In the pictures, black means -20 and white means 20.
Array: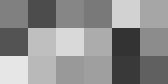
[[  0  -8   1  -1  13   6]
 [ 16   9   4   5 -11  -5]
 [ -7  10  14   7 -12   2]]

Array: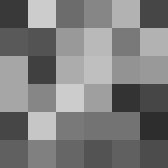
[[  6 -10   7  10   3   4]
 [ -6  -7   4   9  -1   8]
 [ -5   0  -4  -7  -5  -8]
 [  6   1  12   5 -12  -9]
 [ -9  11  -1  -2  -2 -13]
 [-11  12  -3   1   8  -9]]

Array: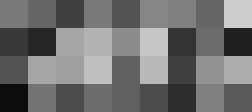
[[-11 -14   6   8   2  11 -12  -3 -15]
 [ -1  -4 -10  -1  -7   1   0  -4  12]
 [-18  -2  -8  -3  -5  -8 -13   0  -6]
 [ -7   6   5  10  -5   9 -10   3   7]]

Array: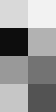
[[ 11  -7]
 [  4  -2]
 [-18   8]
 [ 14  18]]

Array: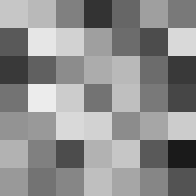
[[-11  -5   2   7   9  -3 -11]
 [  4  -2   1  10   6   1  -7]
 [  8   0  -8   8  11  -6 -16]
 [  3   4  14  13   2   6  12]
 [ 11   9   0 -12  -4   5  -1]
 [ -6  16  13   5  -3  -8  14]
 [ -2  17  12  -2  10  -1  -9]]

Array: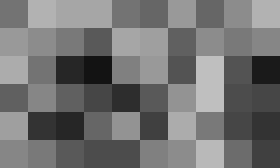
[[  5 -12 -14  -4   3 -10   7  -1  -9 -12]
 [  7  -2 -14 -17   0   4  -7  10  -7 -16]
 [  1  -1  -6  -8  -8   0   2   9  -3 -10]
 [ -5   1  -5  -9 -13  -6   3  10  -8  -9]
 [  4   2  -1  -6   6   5  -5   2  -1   1]
 [ -2   8   6   6  -2  -4   4  -4   2   8]]
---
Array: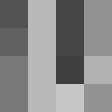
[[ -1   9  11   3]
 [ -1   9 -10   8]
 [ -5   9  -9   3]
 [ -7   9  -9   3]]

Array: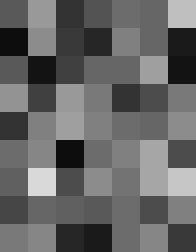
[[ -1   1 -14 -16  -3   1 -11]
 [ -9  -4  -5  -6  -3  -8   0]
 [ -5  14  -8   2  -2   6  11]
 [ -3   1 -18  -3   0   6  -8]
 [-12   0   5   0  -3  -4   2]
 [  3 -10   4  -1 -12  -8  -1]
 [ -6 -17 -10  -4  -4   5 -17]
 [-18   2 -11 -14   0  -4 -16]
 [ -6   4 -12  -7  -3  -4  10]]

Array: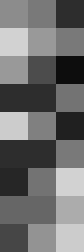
[[ -9   3  12]
 [ -4  -4   7]
 [-14  -2  13]
 [-13 -13  -1]
 [ 12   0 -15]
 [-13 -13  -2]
 [  4  -8 -18]
 [ 13   4  -1]
 [  2  -1 -13]]

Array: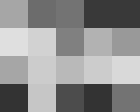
[[-12  11  -8 -12  -2]
 [  6  12   9  12  14]
 [ 15  13   0   8   4]
 [  6  -3  -2 -11 -11]]

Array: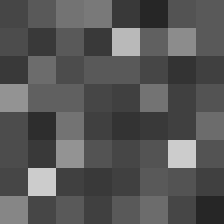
[[  1  -9  -6 -10  -6  -3  -9 -14]
 [ -9  12 -10 -11 -10  -6  -7 -10]
 [ -8 -11   3  -7  -9  -7  12  -7]
 [ -8 -13  -2 -10 -12 -11 -10  -3]
 [  3  -5  -5  -9 -10  -2 -10  -7]
 [-11  -3  -8  -6  -6  -9 -12 -10]
 [ -8 -11  -6 -11   9  -5   2  -6]
 [ -9  -6  -2  -1 -11 -14  -7  -6]]

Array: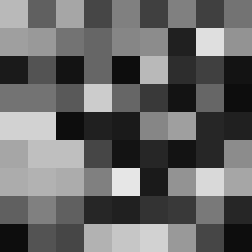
[[-18  -7  -9   8  11  13   4  -9 -18]
 [ -5   0  -5 -14 -15 -12 -11  -1 -14]
 [  7   8   7   0  16 -16   3  14   6]
 [  6  10  10  -9 -17 -14 -17 -14   2]
 [ 13  13 -18 -15 -16   1   5 -14 -15]
 [ -2  -2  -6  12  -4 -11 -17  -4 -18]
 [-16  -7 -17  -4 -18   9 -13 -10 -17]
 [  5   4  -2  -4   1   2 -15  15   3]
 [  9  -5   6  -9   0 -10   0 -10  -2]]

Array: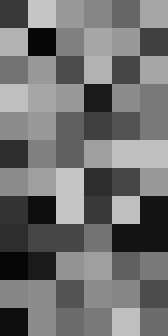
[[-18   2  -3  -1  10  -3]
 [  1   2  -7   2   1  -8]
 [-19 -16   3   5  -5  -1]
 [-13  -9  -9  -2 -17 -17]
 [-12 -18  11 -11  10 -17]
 [  2   5  11 -13  -9   4]
 [-13   0  -5   5  10  10]
 [  2   4  -5 -10  -7  -1]
 [ 10   6   4 -16   2  -1]
 [ -2   4  -8   8  -9   6]
 [  8 -19   0   6   4 -10]
 [-11  11   4   1  -4   6]]
